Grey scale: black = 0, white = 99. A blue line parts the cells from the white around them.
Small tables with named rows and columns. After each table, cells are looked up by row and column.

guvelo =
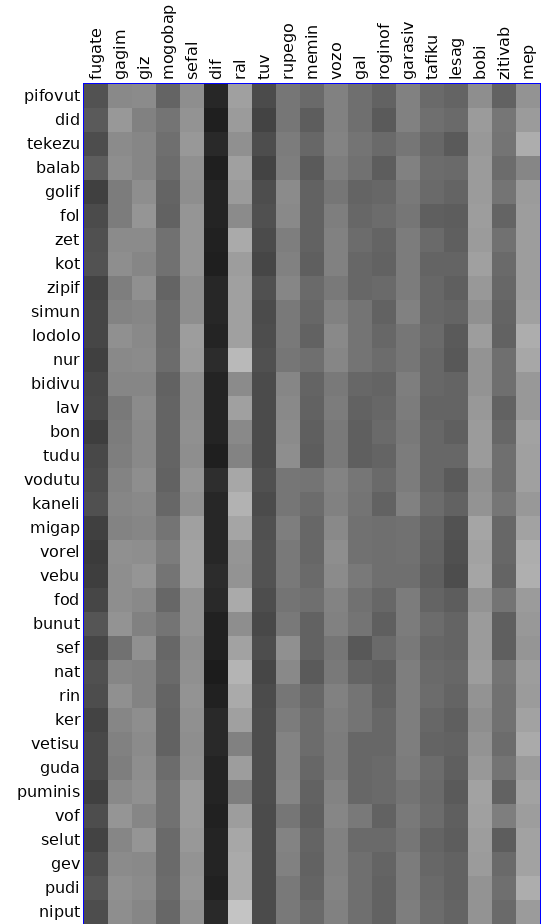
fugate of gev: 30
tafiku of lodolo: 41
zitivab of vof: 49
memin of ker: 42
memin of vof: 37
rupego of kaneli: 46
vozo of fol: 49
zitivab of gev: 41
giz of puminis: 56

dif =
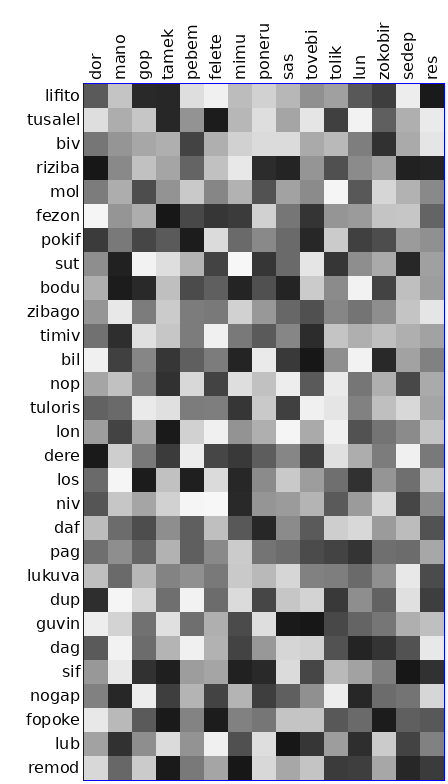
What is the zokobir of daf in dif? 60
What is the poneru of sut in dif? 21
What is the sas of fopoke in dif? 76
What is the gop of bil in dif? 52
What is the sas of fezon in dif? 46
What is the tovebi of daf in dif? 35
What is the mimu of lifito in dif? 73
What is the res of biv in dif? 89

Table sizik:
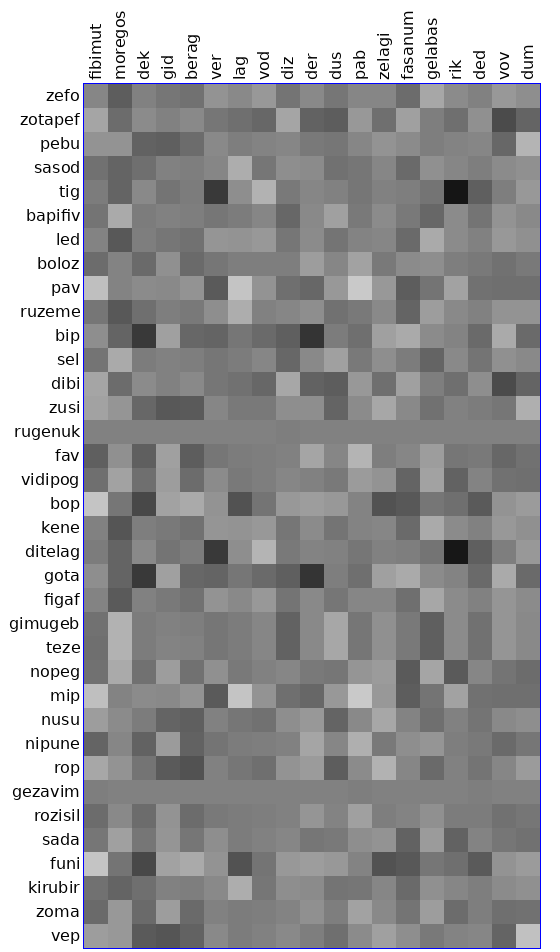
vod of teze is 52
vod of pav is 57
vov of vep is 39
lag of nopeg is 47
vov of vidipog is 44
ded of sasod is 49
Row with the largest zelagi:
rop

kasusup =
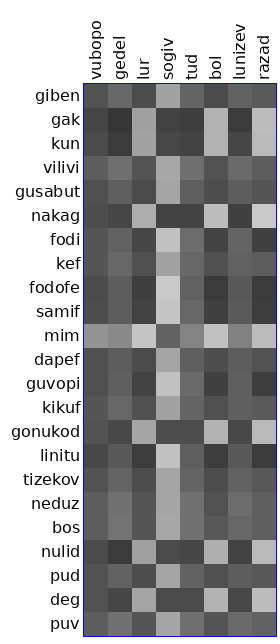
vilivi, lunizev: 41
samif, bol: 25
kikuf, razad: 35
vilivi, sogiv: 65
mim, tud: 51
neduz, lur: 33
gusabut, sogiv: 64
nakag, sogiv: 26
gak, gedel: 21
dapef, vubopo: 31
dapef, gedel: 36
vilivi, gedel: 43
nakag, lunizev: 25
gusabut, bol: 30
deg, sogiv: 29
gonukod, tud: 30
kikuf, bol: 31
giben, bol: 29

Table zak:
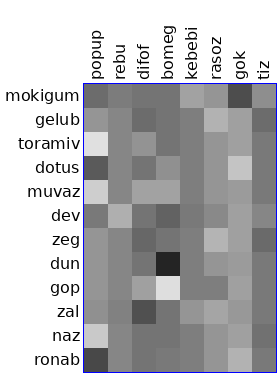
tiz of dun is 47
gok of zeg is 62
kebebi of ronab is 49
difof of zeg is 40
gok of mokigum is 30
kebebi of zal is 58
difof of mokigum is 45
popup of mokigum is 42
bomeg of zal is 45
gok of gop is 62
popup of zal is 56
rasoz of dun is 58
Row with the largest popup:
toramiv

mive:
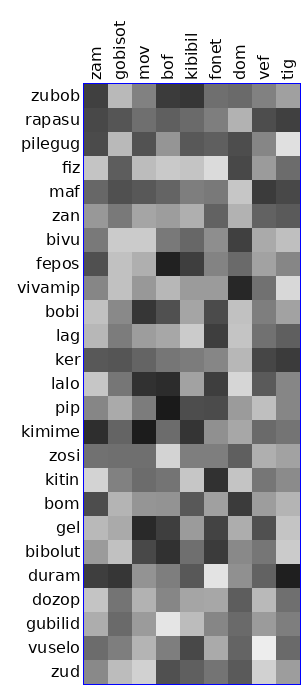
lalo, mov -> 19
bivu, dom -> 25
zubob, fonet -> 43
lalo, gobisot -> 46
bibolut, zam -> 60
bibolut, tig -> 79
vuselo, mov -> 70
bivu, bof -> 47
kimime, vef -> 41
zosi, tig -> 63
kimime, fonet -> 56
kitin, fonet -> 19
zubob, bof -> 23
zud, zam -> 53
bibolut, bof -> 19
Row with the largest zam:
kitin

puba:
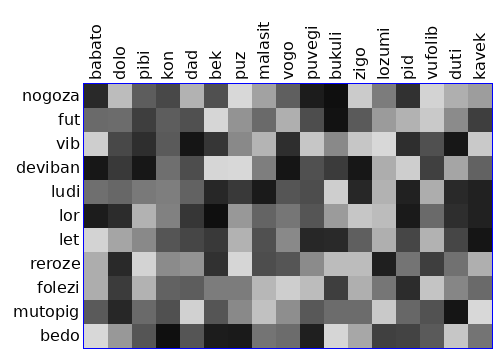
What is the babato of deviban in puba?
9
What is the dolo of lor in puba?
17
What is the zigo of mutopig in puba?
42
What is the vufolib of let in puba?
69
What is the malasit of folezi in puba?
71
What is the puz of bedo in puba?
10
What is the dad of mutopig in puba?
81
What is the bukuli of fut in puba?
7
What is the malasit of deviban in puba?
49
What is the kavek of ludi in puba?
13
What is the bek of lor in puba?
6
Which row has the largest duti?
bedo

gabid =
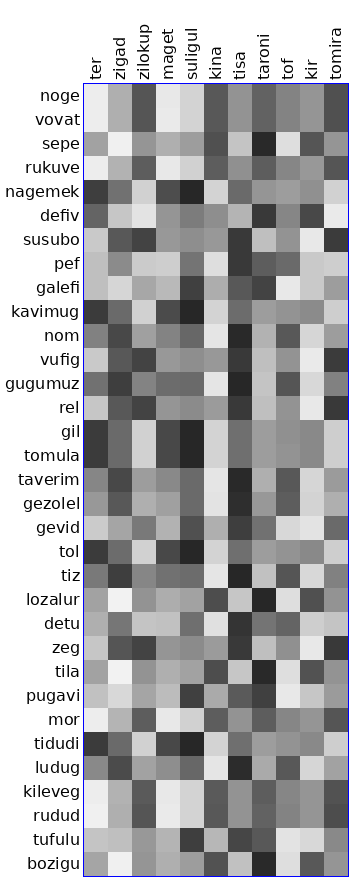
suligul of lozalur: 63
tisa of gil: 43
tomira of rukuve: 33
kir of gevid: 88
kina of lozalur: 30
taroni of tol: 61
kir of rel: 90
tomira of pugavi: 60
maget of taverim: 53
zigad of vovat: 68
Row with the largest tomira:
defiv

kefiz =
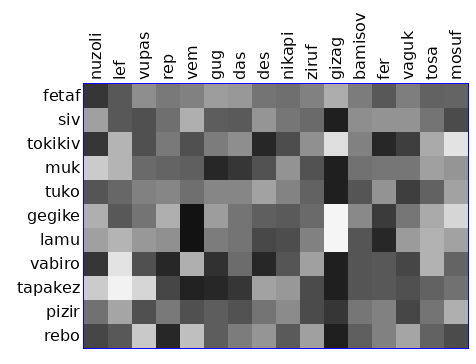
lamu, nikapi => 30
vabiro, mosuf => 39
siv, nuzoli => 62
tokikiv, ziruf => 56
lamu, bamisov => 33
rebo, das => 48
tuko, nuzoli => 33
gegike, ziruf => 41
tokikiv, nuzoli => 21
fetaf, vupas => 55
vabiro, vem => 68
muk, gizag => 12
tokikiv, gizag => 86
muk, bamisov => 44
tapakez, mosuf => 44
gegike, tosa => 66
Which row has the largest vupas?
tapakez

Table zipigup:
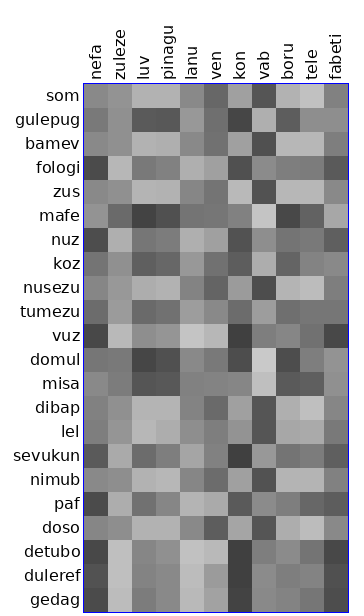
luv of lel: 71
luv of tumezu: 41
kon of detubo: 25
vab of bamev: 31
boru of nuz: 45
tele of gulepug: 55
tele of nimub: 70
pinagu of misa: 34

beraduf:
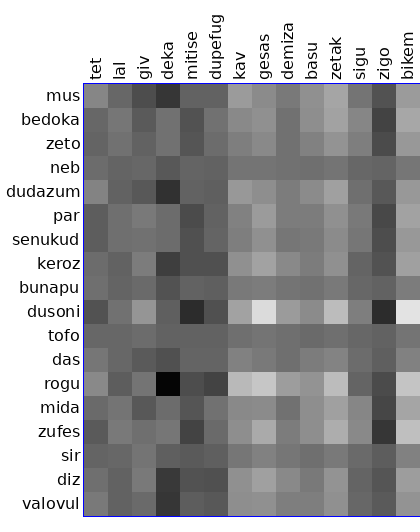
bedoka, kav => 53
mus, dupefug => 38
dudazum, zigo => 34
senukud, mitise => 31
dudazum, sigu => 43
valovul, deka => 21
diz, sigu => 39
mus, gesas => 54
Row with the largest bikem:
dusoni

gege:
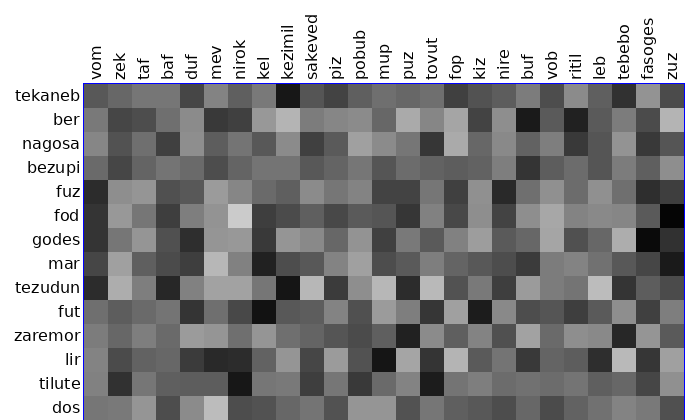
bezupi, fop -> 36
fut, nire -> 53
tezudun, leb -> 73
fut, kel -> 7
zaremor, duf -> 60
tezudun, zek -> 67
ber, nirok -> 25
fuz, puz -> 26
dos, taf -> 58
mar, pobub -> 62
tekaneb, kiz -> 32
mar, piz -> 51
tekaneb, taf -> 46
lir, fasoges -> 21
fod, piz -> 28

